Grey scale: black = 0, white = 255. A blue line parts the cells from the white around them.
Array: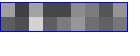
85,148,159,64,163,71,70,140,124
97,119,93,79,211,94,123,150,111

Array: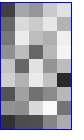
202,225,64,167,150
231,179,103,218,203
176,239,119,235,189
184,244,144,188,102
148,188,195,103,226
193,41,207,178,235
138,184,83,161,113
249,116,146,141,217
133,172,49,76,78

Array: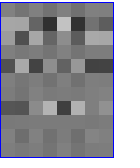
128,127,129,116,128,114,128,113
114,93,166,165,100,48,194,50
169,167,156,79,167,101,141,92
125,125,127,120,125,116,129,116
66,67,81,169,67,142,98,152
126,125,127,118,125,114,127,113
127,130,124,116,129,122,124,122
127,145,86,84,139,179,63,177
121,124,121,122,123,123,123,123
132,128,129,110,129,113,124,111
124,125,126,121,125,116,128,116

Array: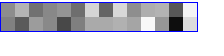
87,245,141,180,113,136,148,110,213,101,216,142,174,179
14,220,129,90,156,137,72,127,170,170,177,165,248,150

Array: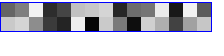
242,91,101,127,242,45,69,193,200,213,39,109,117,235,24
161,198,201,213,141,59,36,238,6,202,122,14,208,175,66

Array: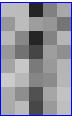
129,168,188,187,37
150,117,152,188,157
131,182,184,135,37
158,143,151,114,69
153,180,164,199,122
139,182,203,184,133
166,194,171,142,81
154,190,170,187,71

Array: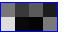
90,28,118,57
4,121,221,9

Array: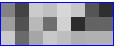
85,47,130,68,203,192,215,199
99,100,157,81,185,110,209,44
177,177,202,106,166,200,190,174

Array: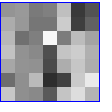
57,83,148,153,122,128,191
62,97,172,152,118,118,204
188,163,184,112,127,248,124
205,176,194,146,137,79,196
198,173,167,147,145,74,173
202,234,109,143,186,45,64
221,180,199,143,137,89,196
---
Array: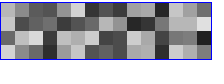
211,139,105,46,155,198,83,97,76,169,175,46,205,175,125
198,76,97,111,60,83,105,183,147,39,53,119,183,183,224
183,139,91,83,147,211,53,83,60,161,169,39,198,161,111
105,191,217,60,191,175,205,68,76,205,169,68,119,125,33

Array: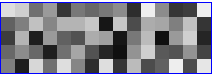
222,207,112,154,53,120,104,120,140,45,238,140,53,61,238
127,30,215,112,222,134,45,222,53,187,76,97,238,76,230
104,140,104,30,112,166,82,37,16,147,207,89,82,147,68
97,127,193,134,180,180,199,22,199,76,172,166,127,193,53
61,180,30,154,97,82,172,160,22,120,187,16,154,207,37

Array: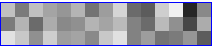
225,200,144,206,157,164,137,200,225,130,157,115,123,150,92
192,123,192,164,150,180,115,157,213,107,92,206,240,38,137
123,180,107,172,137,144,180,164,186,130,107,186,144,71,172

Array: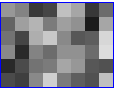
151,131,56,69,192,166,56,108
137,41,131,108,145,145,108,221
115,69,174,200,137,87,94,215
100,159,180,123,159,145,27,166
75,63,137,208,123,94,81,192
41,75,115,123,166,151,87,81

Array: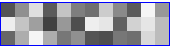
238,196,159,65,152,78,238,230,97,210,230,188
103,173,245,173,119,144,84,78,119,111,216,188
84,144,223,91,196,126,111,204,138,91,245,152

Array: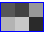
179,200,42
87,66,152
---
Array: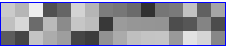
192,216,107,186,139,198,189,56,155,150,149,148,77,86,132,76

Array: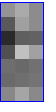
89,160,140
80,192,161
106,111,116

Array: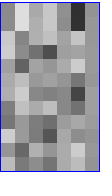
140,222,175,199,141,49,151
205,140,113,78,159,163,154
170,189,153,161,149,118,151
126,192,171,190,136,114,159
205,154,123,85,168,141,148
187,122,141,116,171,188,148

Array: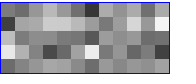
64,165,170,204,203,185,156,121,157,214,152,244
232,178,131,74,105,162,237,121,149,103,124,65

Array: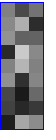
137,175,44
42,202,137
145,48,134
66,40,57

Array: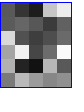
91,102,87,59,97
164,241,70,108,250
122,185,155,135,144
